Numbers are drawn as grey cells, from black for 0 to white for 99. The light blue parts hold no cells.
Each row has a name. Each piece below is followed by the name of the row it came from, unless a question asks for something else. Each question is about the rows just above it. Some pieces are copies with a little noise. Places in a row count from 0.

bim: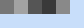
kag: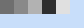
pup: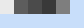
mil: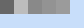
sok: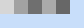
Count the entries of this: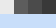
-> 4
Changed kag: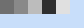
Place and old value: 2, [69]
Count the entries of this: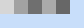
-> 5

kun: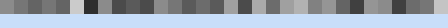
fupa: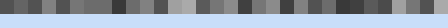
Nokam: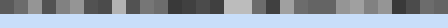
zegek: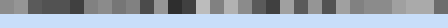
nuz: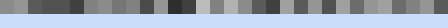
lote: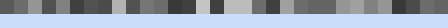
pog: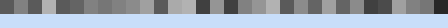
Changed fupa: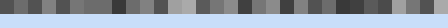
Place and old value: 1, [39]
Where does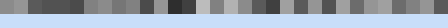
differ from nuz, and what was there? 5, [25]
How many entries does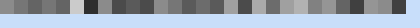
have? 29

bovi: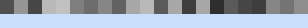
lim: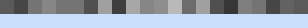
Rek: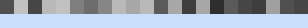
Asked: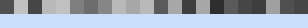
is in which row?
Rek
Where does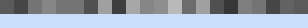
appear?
lim
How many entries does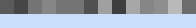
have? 14
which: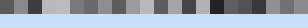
bovi

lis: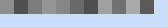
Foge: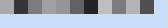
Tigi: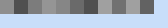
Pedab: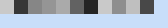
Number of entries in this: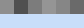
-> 6
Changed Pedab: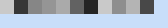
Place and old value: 9, [74]
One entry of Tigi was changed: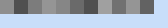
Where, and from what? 9, [62]

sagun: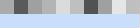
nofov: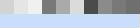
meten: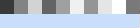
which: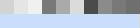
nofov
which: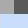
sagun

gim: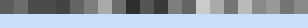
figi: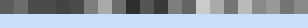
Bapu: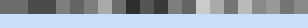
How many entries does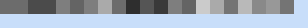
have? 21
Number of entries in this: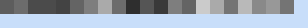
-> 21
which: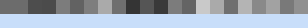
Bapu
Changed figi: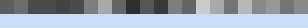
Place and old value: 8, [42]
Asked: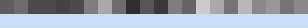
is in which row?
figi
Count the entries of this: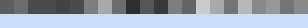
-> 22

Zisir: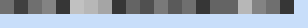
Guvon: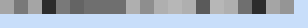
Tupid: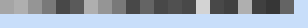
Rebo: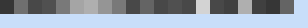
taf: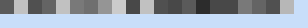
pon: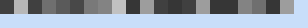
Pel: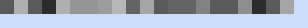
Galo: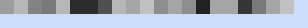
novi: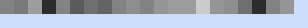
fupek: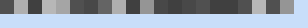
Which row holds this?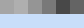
Rebo
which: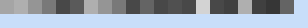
Tupid
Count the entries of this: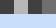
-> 4
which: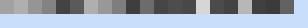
Tupid
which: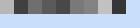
pon

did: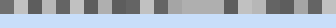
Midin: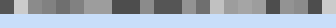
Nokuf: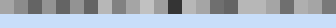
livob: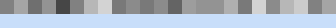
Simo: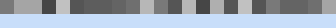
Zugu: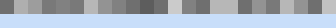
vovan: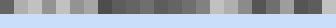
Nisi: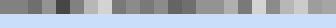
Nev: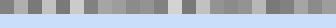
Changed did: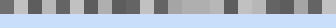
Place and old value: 15, [68]
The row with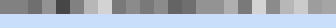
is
Nisi

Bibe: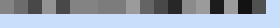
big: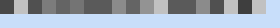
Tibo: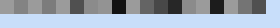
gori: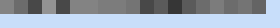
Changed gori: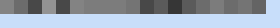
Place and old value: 6, [51]
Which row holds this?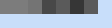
gori
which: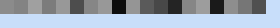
Tibo
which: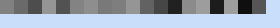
Bibe
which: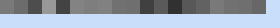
gori

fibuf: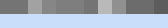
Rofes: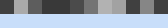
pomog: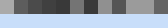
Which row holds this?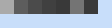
pomog
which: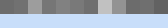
fibuf
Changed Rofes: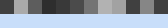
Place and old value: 3, [22]
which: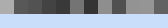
pomog
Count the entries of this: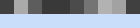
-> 10

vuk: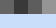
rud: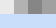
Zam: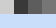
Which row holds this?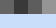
vuk
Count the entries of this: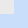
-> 1

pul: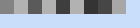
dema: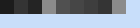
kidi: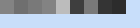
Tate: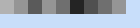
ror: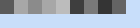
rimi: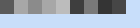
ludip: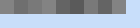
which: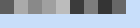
ror
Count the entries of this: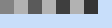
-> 7
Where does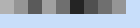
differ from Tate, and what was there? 3, [58]

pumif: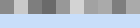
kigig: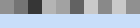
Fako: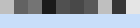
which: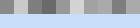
pumif
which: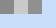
kigig

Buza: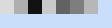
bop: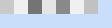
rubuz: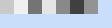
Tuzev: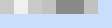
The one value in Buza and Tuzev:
[78]
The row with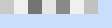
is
bop

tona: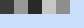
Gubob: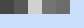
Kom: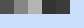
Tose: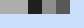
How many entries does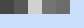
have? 5
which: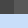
Gubob
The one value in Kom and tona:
[23]
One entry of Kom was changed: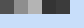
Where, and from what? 1, [52]
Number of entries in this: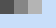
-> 3

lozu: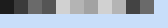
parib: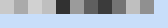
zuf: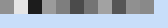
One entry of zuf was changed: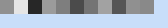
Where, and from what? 2, [11]
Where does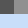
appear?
zuf
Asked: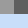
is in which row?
parib
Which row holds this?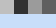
parib
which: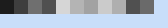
lozu
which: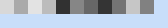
parib

